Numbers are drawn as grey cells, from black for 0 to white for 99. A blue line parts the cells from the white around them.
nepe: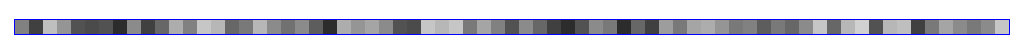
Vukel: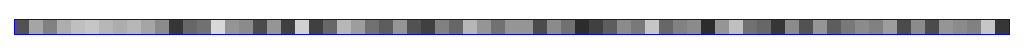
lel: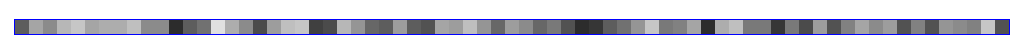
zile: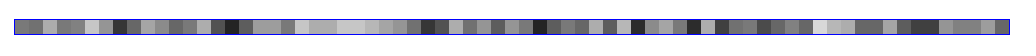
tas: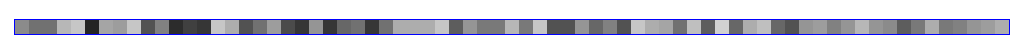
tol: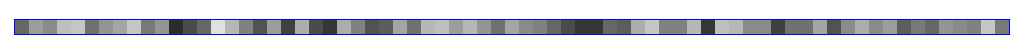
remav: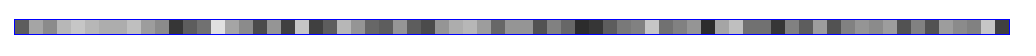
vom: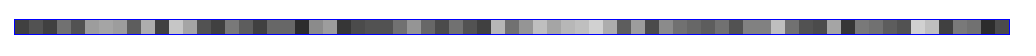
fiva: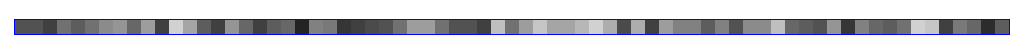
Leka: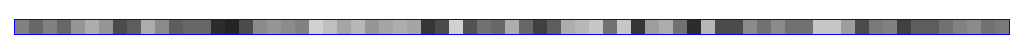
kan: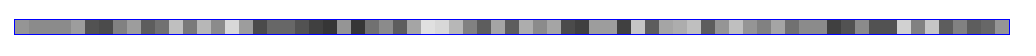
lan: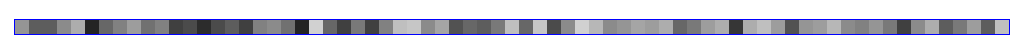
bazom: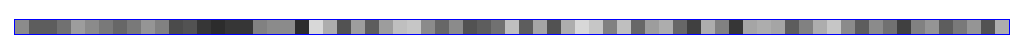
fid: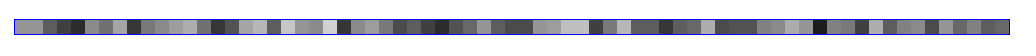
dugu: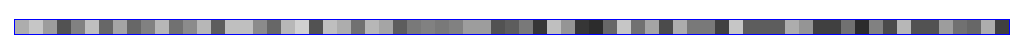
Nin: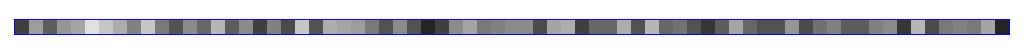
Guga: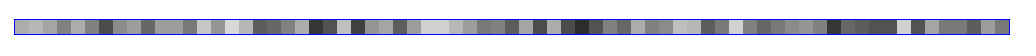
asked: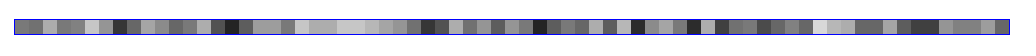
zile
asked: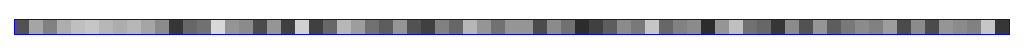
Vukel
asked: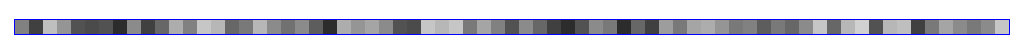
nepe
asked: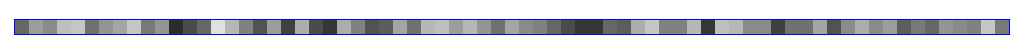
tol
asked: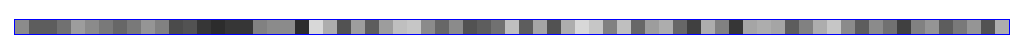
bazom

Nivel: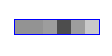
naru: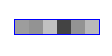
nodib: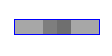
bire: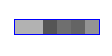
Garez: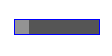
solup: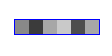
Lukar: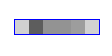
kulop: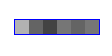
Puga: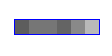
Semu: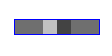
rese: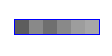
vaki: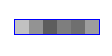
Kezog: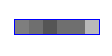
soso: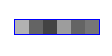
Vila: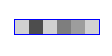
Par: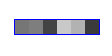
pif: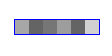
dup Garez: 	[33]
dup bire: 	[69]
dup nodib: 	[65]
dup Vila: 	[81]
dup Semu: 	[43]
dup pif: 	[39]

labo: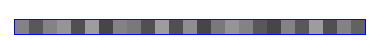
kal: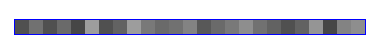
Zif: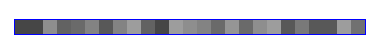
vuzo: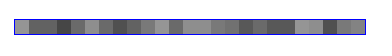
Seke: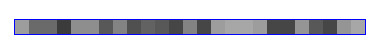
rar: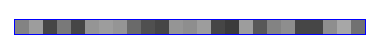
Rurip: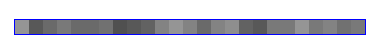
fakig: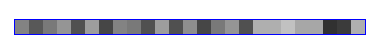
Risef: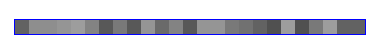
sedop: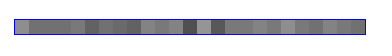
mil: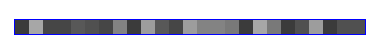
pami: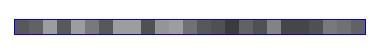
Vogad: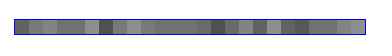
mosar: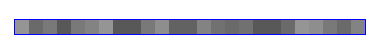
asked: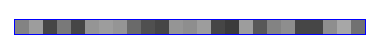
rar
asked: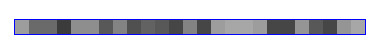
Seke
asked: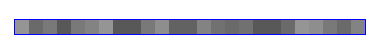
mosar

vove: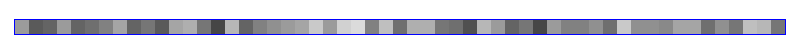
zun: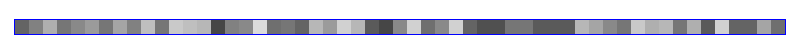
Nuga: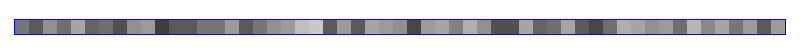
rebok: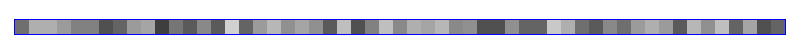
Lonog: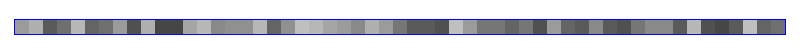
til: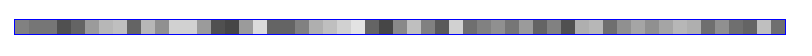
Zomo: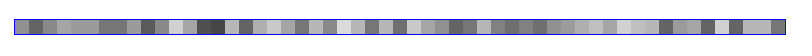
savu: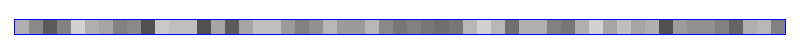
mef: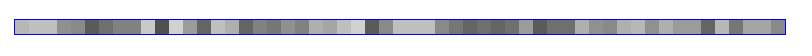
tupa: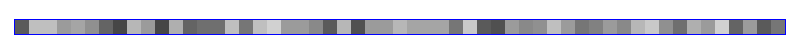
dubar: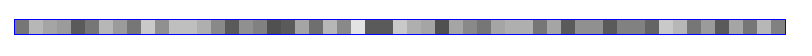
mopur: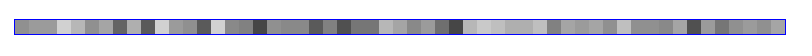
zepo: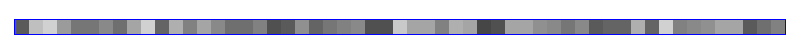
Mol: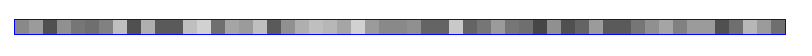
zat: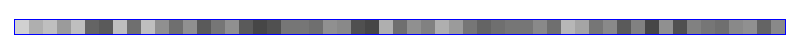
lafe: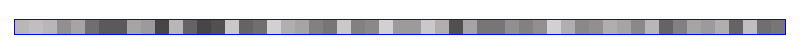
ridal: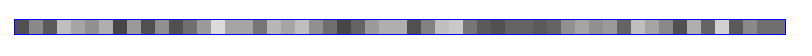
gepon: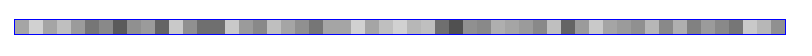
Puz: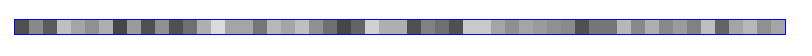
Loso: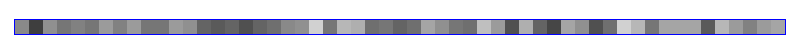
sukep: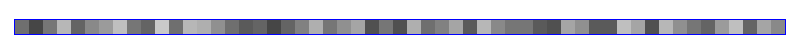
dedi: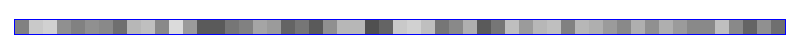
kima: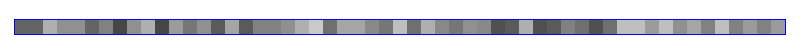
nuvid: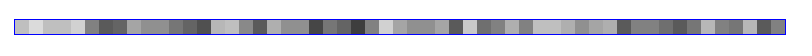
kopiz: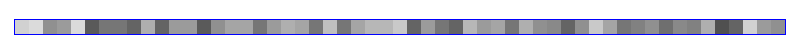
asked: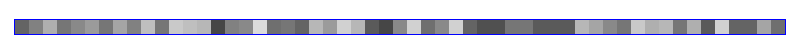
zun
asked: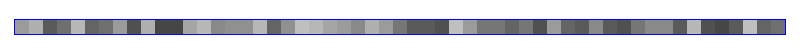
Lonog
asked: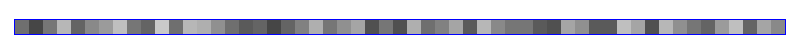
sukep
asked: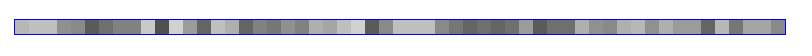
mef
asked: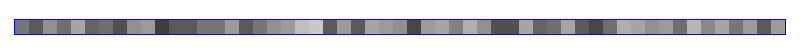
Nuga
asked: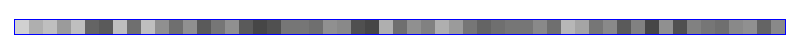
zat

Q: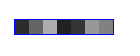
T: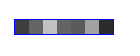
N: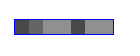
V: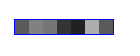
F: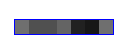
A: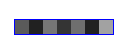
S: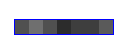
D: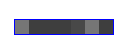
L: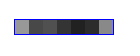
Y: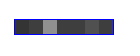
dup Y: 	[24]
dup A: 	[13]
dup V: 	[35]
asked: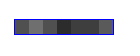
S
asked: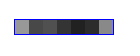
L
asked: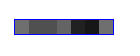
F

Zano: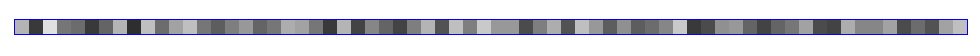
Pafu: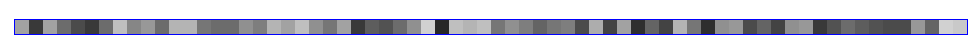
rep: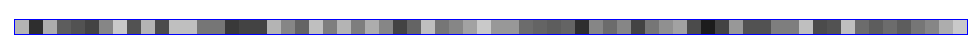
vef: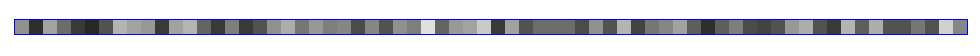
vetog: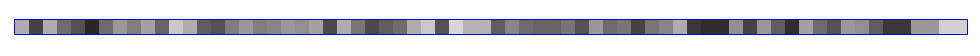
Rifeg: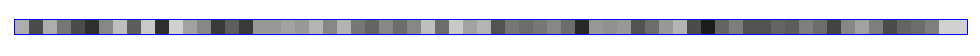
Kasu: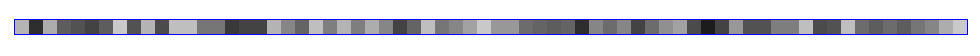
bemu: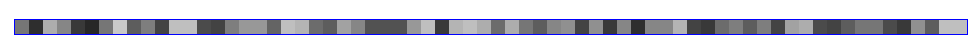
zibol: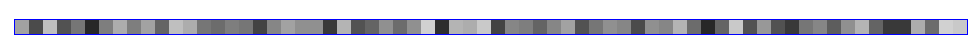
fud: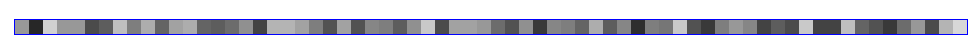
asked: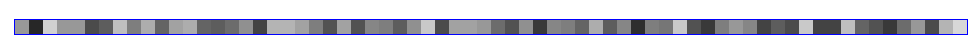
fud
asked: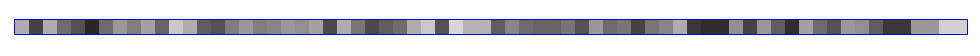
vetog

